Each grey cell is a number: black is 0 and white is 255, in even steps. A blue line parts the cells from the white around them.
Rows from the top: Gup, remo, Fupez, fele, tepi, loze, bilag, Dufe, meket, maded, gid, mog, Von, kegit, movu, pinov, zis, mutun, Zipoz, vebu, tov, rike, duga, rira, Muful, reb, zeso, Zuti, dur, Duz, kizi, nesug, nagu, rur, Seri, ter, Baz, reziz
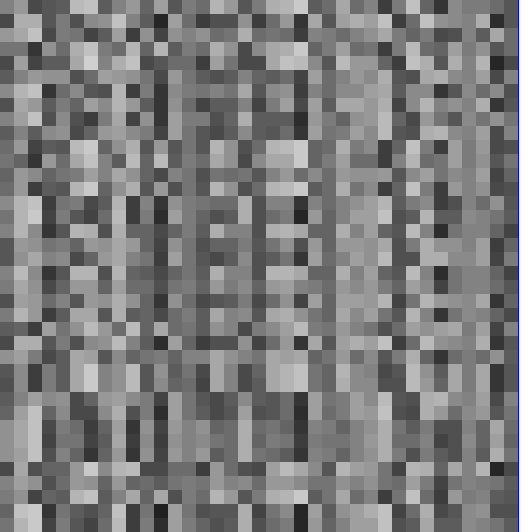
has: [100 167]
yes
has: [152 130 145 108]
no
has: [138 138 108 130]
no
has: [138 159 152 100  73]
no
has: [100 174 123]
no
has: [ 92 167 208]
yes

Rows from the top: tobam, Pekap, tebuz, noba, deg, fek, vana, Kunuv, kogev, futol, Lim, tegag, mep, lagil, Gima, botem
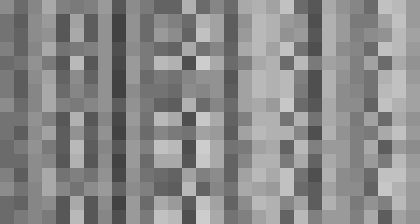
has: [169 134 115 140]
yes
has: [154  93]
yes
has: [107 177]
yes

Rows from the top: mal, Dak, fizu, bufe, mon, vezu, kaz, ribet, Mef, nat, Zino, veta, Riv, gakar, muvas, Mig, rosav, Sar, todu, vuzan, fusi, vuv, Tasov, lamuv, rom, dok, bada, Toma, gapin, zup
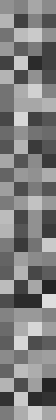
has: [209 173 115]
no
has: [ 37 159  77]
no
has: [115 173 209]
yes
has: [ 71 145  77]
yes
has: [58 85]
yes

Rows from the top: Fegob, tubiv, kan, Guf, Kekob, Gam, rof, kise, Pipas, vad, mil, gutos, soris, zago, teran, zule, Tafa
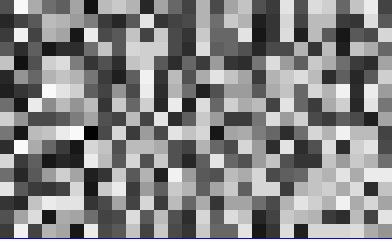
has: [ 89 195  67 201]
yes
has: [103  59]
yes
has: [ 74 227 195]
yes
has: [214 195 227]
no
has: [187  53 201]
yes

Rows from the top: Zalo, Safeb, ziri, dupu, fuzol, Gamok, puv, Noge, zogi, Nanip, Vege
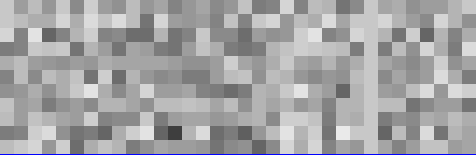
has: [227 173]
yes
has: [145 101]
yes
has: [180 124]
yes
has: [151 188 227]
yes
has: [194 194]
yes
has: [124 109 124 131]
no
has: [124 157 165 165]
yes

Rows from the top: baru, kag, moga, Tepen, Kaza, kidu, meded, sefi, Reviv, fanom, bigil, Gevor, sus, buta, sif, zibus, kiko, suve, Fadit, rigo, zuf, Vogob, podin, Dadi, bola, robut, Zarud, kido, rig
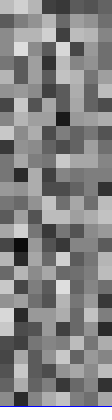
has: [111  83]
yes
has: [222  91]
no
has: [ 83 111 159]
no
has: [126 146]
yes
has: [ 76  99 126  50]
yes
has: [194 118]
no
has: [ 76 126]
yes

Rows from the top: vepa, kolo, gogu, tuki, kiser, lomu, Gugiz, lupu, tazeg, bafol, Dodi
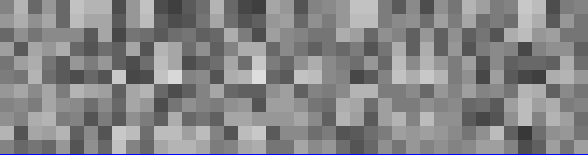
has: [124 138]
yes
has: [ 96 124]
no
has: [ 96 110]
yes
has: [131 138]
yes

